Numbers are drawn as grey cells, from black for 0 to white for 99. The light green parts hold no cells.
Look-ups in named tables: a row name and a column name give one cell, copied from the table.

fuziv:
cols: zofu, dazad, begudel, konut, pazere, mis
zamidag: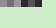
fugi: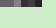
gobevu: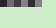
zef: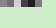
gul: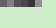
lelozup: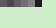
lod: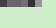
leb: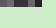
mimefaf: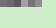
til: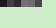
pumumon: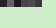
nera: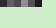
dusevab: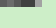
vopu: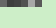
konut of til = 44
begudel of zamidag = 59
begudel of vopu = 26
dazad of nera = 37
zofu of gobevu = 15
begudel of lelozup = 37
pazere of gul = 21
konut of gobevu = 50
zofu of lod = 25
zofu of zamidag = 56
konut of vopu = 32
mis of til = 27
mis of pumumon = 22
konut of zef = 26
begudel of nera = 29
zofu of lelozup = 35
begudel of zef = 81
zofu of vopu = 40

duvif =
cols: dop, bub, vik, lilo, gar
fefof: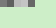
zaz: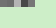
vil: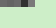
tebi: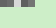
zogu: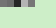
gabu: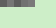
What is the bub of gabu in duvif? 46
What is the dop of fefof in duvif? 47
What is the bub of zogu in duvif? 42
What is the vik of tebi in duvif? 84
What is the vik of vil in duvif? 41
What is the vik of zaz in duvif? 70
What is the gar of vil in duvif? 47
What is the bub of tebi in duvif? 42
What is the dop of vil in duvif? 41
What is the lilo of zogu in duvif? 70
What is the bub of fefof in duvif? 37
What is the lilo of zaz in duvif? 28
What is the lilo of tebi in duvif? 37
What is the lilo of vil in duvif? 19
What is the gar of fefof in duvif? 40
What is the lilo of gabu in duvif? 44
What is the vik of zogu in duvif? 15
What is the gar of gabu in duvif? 47
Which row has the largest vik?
tebi

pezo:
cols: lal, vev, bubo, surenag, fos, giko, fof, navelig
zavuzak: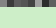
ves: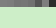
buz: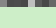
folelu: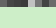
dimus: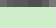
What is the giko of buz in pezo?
35
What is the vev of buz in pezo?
29
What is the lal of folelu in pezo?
39
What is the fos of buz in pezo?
74
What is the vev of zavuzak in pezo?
23
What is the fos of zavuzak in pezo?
26
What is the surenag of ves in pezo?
46
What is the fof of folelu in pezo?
26
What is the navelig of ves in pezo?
17
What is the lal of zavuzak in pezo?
51
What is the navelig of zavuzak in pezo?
37
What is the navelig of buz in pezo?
40
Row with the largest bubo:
ves

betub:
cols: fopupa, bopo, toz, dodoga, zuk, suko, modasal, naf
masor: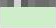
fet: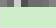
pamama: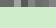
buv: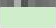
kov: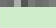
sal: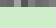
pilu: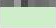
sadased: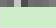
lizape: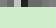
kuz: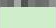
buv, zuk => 47
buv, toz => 67
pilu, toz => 60
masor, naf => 46
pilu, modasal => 44
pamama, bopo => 41
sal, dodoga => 33
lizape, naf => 49
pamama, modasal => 44
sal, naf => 49
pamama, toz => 63
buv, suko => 42
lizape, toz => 76
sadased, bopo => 41
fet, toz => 80
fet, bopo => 41
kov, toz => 67
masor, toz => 82
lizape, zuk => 41
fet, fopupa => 50
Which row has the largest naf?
kuz

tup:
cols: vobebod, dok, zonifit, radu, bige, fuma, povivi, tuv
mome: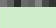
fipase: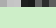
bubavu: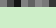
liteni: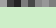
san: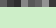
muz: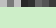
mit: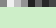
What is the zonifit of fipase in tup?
77
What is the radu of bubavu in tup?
50
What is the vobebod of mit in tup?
52
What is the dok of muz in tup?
47
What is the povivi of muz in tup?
33
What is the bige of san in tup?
34
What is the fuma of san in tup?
39
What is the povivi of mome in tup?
29
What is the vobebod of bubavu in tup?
49
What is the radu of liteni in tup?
48
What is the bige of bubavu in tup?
38
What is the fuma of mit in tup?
39
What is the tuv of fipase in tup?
36
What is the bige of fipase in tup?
10
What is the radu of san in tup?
52
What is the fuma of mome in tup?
51
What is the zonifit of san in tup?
18
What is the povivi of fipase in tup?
17
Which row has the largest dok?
mit

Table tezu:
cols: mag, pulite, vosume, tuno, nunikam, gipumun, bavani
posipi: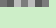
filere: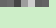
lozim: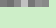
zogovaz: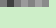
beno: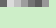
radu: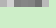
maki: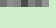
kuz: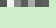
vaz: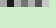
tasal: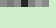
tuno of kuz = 36
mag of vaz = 65
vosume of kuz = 53
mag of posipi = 45
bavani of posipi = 48
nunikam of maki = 50
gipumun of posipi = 35
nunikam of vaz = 68
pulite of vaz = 11
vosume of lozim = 54
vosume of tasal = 55
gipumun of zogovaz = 63
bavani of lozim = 53
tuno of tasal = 15
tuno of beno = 61
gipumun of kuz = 34
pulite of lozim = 44
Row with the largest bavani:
vaz

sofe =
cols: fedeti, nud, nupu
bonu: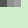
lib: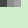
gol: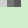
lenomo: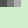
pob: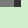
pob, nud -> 48
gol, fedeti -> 81
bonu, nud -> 55
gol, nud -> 46
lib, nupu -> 63
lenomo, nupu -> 66

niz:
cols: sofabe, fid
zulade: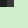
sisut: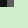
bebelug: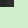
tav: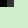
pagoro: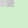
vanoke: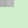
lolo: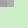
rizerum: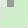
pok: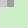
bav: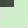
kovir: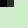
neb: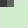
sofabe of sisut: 8
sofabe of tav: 2
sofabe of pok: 78
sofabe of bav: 28
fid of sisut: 37
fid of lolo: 68
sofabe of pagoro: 82
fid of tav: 21
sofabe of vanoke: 68
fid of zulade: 22
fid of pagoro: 77
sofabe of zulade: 12
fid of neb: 39
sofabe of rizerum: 90
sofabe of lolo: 62

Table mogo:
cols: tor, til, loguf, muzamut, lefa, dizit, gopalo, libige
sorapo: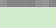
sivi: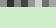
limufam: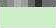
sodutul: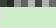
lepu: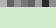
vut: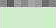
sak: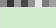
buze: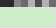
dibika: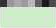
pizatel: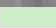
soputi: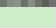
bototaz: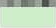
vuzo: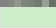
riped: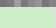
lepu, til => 39
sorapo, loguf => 52
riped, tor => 46
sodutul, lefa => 70
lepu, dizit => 63
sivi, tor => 57
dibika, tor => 19

